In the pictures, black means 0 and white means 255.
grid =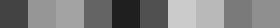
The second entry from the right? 122
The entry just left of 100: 163
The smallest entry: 31

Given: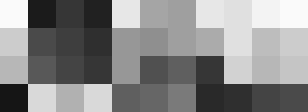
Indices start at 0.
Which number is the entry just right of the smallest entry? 217
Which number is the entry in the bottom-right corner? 74
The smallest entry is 21
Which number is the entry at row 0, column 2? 54
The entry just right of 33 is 231
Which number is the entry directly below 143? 80
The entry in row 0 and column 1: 27
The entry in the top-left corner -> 250
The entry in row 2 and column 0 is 183
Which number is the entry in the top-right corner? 250

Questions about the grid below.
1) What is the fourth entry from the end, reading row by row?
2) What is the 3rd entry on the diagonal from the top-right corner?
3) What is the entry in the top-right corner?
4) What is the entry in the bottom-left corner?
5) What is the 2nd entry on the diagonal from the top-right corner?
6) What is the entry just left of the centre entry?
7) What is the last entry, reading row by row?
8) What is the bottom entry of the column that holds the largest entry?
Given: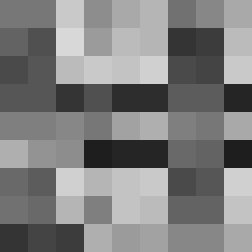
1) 162
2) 74
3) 169
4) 52
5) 60
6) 119
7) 169
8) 60

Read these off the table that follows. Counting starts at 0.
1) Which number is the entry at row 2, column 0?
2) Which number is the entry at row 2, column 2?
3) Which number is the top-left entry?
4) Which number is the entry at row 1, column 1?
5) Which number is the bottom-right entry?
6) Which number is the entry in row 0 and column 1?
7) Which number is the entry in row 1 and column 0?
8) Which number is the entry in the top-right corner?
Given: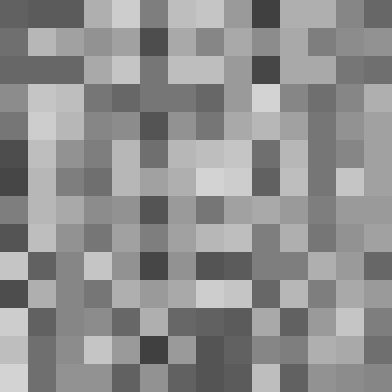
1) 103
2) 103
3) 97
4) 183
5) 134
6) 91
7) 111
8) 103

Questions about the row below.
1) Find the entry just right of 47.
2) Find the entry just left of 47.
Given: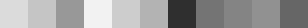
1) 116
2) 179

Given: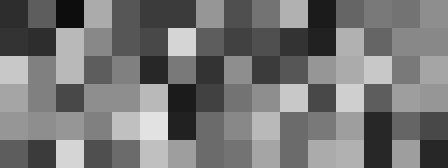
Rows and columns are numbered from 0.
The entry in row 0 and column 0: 45
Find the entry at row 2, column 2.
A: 185
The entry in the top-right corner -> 142
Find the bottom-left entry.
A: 93
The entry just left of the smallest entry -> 93
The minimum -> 13
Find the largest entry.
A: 226
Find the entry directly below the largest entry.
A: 192
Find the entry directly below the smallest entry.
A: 185
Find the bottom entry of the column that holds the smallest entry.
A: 213
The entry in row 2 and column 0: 200
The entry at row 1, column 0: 51
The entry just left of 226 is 192
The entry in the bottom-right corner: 39

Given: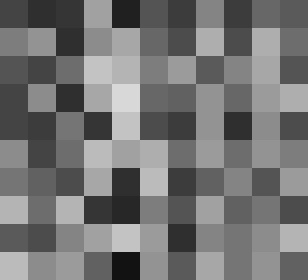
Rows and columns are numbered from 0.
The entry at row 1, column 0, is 125
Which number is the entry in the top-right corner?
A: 90
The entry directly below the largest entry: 195
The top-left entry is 68
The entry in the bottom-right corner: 97
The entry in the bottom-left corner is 187
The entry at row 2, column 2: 109
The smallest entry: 18
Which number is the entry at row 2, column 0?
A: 84
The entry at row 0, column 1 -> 47
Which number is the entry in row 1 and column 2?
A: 47
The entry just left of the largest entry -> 167
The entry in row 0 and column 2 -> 53
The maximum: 216
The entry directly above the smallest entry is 195
